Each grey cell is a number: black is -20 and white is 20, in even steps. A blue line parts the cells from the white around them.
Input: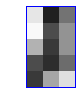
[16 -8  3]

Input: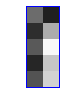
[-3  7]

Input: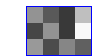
[3 3 1]

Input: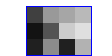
[-10  -7 -15]

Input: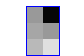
[4 4]

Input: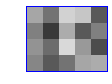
[  6 -11  14   6]

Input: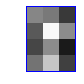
[  1  19 -16]

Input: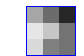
[ 6 11 -2]
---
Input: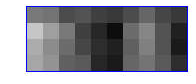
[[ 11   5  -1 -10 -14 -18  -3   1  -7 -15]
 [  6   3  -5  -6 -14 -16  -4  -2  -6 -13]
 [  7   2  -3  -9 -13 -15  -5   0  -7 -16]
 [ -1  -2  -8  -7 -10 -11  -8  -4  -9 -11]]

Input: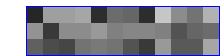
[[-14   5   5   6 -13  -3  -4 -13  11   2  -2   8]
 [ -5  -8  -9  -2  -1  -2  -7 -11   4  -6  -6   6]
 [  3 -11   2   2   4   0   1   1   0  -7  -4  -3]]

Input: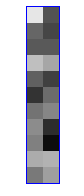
[[  7   8]
 [ 10   6]
 [ -1   5]
 [ -2   1]
 [-12  -3]
 [ -6  -6]
 [ 16  -7]
 [ -4  -9]
 [ -5 -10]
 [  2 -13]
 [  0 -18]]

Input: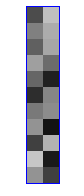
[[ -8  10]
 [-10   8]
 [  0   7]
 [ -5   6]
 [ -1   2]
 [-13   1]
 [  5  -3]
 [  3 -10]
 [ -4 -15]
 [ 11 -16]
 [  3 -17]]

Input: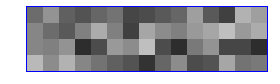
[[ -3   3  -5  -7  -4  -2  -9  -8  -6  -4   5  -6 -10   8   5]
 [  9   2   8   1  -2  -5  -7 -12  -4   2  -8  -7   6  -2  -1]
 [  1   0   3 -13  -8   4   2  10  -8 -13  -1   3  -9  -9 -13]
 [  1  -3  -6   0   7   0 -10   6   2   0   4   6  10   4   7]]

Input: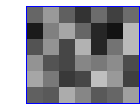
[[ -4   4  -5 -12  -3 -10  -3]
 [ -7   3  -9   8 -14  -2   9]
 [-16   0   6  -4 -14 -17   9]
 [  6  -1 -11  -9  10   4 -10]
 [ -5  -6   7   1  -6  -4   5]
 [  3  -7  -9   1  -1   2  -8]]
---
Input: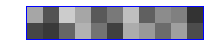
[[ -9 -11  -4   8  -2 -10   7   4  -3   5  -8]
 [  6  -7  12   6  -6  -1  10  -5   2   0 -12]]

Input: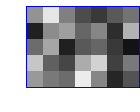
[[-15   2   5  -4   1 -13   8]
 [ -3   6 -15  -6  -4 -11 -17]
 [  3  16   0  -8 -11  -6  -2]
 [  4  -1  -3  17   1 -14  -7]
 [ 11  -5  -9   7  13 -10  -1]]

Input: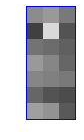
[[-10  14  -7]
 [ -4  -7  -8]
 [ -2  -3  -5]
 [  1   0  -1]
 [  2   4  -1]
 [  4   1  -4]
 [  5   3  -6]]

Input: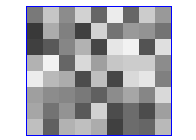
[[-11   7   0 -10  13  -2   4   3  -2]
 [-10  -6   1   8  -9  16  18  -7  15]
 [ -1  11   2  13  -4  17  -4  12   4]
 [  5   2   1  -1  -5   2   6   1  14]
 [  6  -2   3  -6  13  -8  -3  -8   5]
 [  8  18  -4  14   5  11  12  12   2]
 [ 10  -5   8  10   7 -10  -3  -4   9]
 [ 17   9   7  -8  10  -9  14  16   0]]

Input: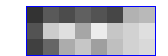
[[-12  -6  -8  -5  -7  -9   8   9]
 [-10  -4   7  11   5  10  13  14]
 [ -7  12  15   6  17  11  13  15]]

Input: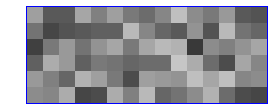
[[-10  -1   4  -2   3   6  -1   6   9   8 -11   2   0   3   6]
 [ -5   7   4  -5  -1  -2  -4  -3  -3  11   7  -3  -8   6   1]
 [ -2  -9  -7  -6  -5  -5   9   1  -4  -6   3  -7   9  -2  -4]
 [  2   1   7  -9  -8   7   0   9  -4  -2   2   8  -3  -8  -9]
 [  4   0  -4   8   5  -1  -8   5   4   3  10   6  10   1   2]
 [  5  -6  -6   6   0   5  -1  -3   1  10   2  -1   4  -6  -7]]
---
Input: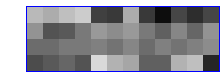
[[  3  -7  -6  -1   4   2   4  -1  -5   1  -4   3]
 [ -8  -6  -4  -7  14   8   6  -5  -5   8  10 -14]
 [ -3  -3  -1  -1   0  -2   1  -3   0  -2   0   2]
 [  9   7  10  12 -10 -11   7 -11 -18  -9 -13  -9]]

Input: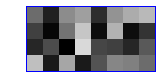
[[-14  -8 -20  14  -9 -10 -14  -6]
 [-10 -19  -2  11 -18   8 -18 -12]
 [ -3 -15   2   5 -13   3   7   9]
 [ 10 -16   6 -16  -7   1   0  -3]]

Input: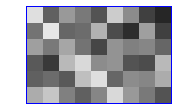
[[ -5  -3  -6  10  15  -4   2   1   7]
 [ -2  16  -4  -3   8  -8 -13   5 -10]
 [  7  11   0  -5   1  14   4  -1  -7]
 [ 15  -5   4  -1  -7  12   2 -10 -14]
 [  5  -1   6  -2  -9   3   0   1  -4]
 [ -6 -11   9  14   2   3  -7  -8   9]]

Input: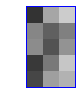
[[  1  -5   0]
 [  2  -7   3]
 [ -9   5   8]
 [-11  -1  11]
 [-12   6  12]]

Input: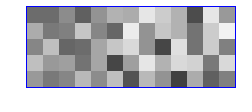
[[  1  10  -4  -3   6  11  14   3  -9  15  -2  12   0]
 [  7  -1   0  11   1  -4  17   3  11   8  -2  12  18]
 [  4  -1   1   9   2  10  -7   9   3 -10   7  -5   0]
 [ -3  -3   2  -5   3   8   7  16  12   8  -8  16   4]
 [ 10   4   5  -2   6  -9   5  16   8  14  13  -1  14]]

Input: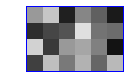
[[  4  11 -15   1  -5 -16]
 [-13  -9  -7  15  -2  -3]
 [-10  10  -1   8  -4   9]
 [ 13 -11   4   6   0 -17]]

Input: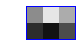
[[-13 -17  -8]
 [  2  16   7]]

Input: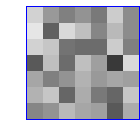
[[  8  11  -4   7  -1  -4  11]
 [ -6  10  -3  10   5 -11  14]
 [ 13  11  -2  -3  -3  12   0]
 [ 13   4   0   3  -1  12   2]
 [  6   0   3   8   4   6   5]
 [  1   3   9   6   5  -6   7]
 [ 16  -5  14  10   1   9   2]]

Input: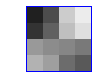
[[  8   5  -3  -6]
 [  4   2   1  -1]
 [-12  -5  10  15]
 [-15  -8  12  17]]
